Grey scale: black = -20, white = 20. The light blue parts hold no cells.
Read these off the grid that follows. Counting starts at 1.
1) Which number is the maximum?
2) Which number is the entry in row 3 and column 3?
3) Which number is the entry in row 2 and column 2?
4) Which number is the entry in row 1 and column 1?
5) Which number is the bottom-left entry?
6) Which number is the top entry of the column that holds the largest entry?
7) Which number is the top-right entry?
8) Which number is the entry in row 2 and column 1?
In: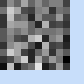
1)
16
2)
-4
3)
12
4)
-10
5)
-18
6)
2
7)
-10
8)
-2

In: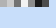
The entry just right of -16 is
-8
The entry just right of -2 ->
18

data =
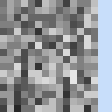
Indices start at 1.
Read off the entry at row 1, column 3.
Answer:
2
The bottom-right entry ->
4
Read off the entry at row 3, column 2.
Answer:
4
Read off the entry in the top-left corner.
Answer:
-2
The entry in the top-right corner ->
10
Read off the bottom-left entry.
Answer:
-10
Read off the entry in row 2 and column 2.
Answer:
6
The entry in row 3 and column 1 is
-2
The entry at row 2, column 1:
0
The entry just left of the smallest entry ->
8
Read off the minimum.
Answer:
-14
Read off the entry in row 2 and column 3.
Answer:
0
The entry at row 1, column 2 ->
6
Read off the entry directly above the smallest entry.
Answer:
-10

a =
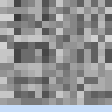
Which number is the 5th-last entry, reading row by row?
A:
9
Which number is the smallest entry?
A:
-11
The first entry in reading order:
11
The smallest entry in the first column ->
-3
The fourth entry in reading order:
-1
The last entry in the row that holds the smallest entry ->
-7
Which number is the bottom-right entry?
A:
3
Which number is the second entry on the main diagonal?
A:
3
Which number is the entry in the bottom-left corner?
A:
5
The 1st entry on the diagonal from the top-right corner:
-5
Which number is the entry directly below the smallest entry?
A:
-1
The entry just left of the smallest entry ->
13
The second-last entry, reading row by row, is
1
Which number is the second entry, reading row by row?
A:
9
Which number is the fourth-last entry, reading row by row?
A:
-1
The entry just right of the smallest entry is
-3
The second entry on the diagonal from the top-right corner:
1
